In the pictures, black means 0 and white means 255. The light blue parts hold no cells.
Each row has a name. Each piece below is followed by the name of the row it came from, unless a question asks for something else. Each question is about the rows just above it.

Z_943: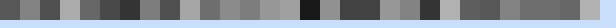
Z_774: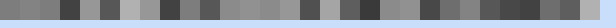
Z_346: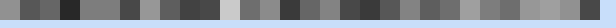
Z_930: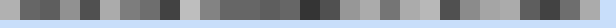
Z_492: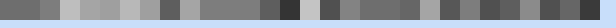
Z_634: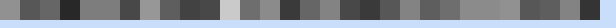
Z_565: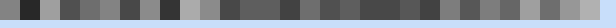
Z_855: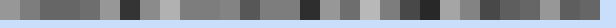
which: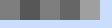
Z_565
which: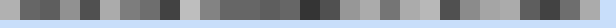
Z_930
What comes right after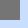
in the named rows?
[171]
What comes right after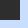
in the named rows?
[151]
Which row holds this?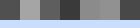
Z_774
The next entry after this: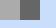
[72]
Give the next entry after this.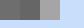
[87]

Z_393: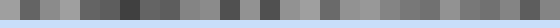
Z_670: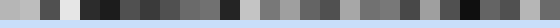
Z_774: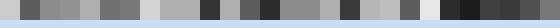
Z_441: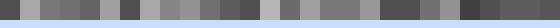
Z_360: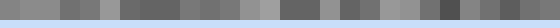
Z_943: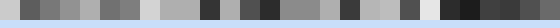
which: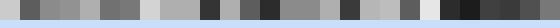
Z_774
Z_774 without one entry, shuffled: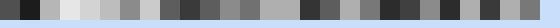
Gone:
[146]
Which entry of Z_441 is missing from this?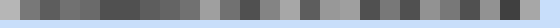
[86]
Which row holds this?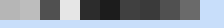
Z_943
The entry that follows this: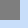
[211]
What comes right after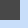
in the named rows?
[159]
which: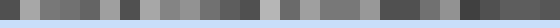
Z_441

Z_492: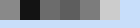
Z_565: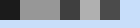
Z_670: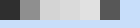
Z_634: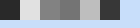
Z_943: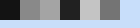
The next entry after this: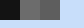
[124]
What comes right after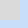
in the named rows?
[225]
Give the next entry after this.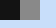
[164]
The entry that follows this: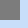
[204]
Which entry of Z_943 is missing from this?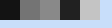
[164]

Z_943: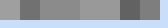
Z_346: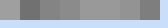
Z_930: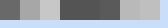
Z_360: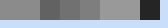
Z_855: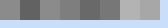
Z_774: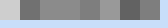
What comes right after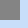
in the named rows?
[139]
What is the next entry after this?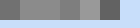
[126]
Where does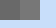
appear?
Z_855
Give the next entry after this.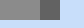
[113]
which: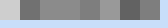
Z_774
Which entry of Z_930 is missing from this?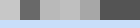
[90]

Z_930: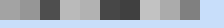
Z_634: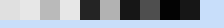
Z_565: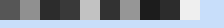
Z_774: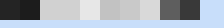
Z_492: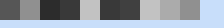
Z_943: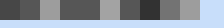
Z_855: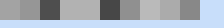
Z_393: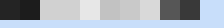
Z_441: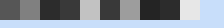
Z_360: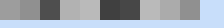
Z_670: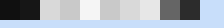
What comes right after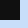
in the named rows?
[22]
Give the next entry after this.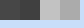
[128]
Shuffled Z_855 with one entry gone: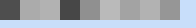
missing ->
[136]
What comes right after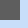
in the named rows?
[57]
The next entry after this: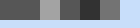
[157]

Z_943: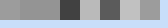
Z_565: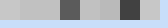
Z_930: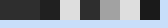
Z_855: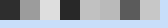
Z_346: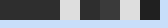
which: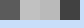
Z_565
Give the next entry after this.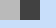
[199]
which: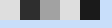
Z_930
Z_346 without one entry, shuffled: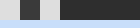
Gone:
[32]
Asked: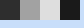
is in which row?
Z_930
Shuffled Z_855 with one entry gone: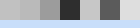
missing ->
[40]

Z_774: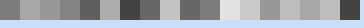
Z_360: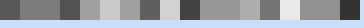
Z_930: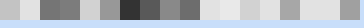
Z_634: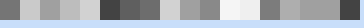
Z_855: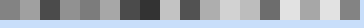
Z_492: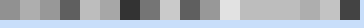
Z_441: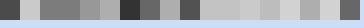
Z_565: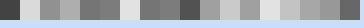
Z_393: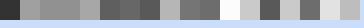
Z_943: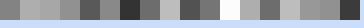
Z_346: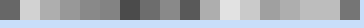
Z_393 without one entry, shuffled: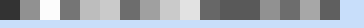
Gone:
[182]
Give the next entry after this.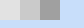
[174]
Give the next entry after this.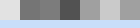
[226]
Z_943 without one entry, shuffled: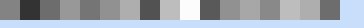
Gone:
[59]
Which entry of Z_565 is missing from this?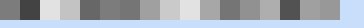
[218]

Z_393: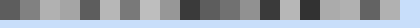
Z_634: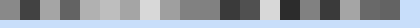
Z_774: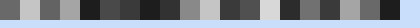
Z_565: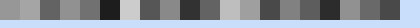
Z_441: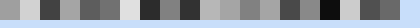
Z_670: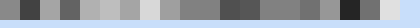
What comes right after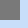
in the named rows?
[190]
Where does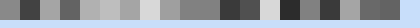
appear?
Z_634
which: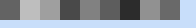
Z_565
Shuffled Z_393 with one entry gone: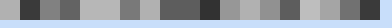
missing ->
[171]

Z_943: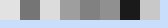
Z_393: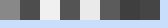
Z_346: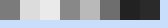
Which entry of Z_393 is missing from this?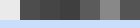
[240]
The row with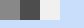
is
Z_393
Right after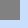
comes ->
[144]
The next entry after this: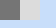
[158]
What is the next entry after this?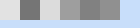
[26]
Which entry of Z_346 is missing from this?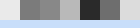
[34]

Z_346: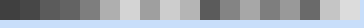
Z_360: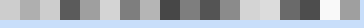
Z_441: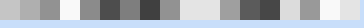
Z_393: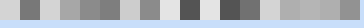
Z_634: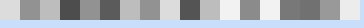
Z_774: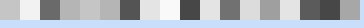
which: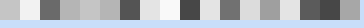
Z_774
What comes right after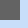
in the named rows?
[126]
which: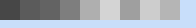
Z_346
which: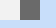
Z_774
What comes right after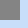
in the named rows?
[167]

